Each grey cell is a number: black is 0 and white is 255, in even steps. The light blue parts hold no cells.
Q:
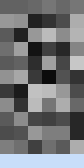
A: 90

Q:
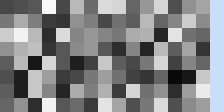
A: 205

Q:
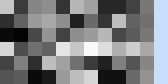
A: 10

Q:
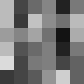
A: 156

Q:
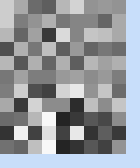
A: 183
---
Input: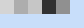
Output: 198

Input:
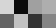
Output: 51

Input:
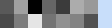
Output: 229

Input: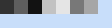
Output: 18

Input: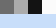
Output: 19

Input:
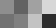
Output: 195

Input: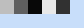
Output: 8
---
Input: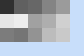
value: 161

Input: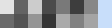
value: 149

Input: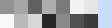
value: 215

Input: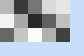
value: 41

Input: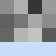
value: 168

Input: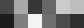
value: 243

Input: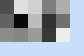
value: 188

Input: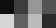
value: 187
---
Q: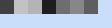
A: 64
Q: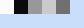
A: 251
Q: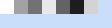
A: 255
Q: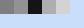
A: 126
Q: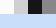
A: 251
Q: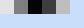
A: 227
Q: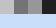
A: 194
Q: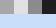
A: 167
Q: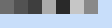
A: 108
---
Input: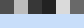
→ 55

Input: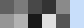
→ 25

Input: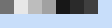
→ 189

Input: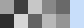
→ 99

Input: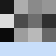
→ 185

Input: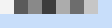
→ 137

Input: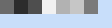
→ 78
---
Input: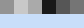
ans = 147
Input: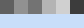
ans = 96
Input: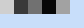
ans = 207
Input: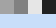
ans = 163
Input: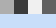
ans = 174
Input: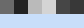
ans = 106
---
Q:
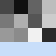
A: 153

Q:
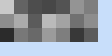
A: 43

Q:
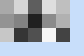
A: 199

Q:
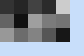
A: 152

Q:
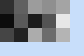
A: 69

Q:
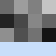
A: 143

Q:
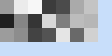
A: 156
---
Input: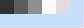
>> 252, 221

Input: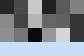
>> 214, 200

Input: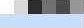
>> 253, 216

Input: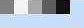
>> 244, 169

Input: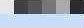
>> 230, 171

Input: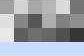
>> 232, 224

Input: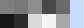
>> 243, 217

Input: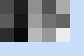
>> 236, 185
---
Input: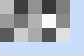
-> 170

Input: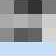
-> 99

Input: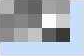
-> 195

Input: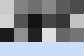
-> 33

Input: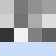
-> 129

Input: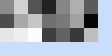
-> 252

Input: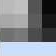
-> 76

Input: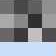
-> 192

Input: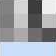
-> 109
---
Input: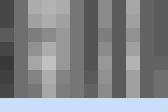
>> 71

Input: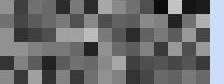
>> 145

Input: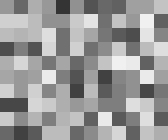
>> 152

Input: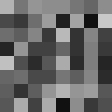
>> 179

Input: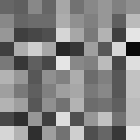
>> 102

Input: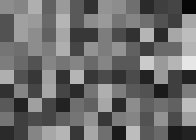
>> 141

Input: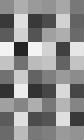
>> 140
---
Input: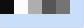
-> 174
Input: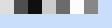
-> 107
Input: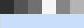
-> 245
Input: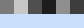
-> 29
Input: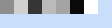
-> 164
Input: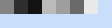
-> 158
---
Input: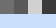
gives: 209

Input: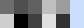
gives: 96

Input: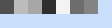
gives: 167

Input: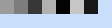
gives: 55

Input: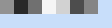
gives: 112

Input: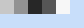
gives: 39

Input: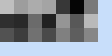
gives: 172
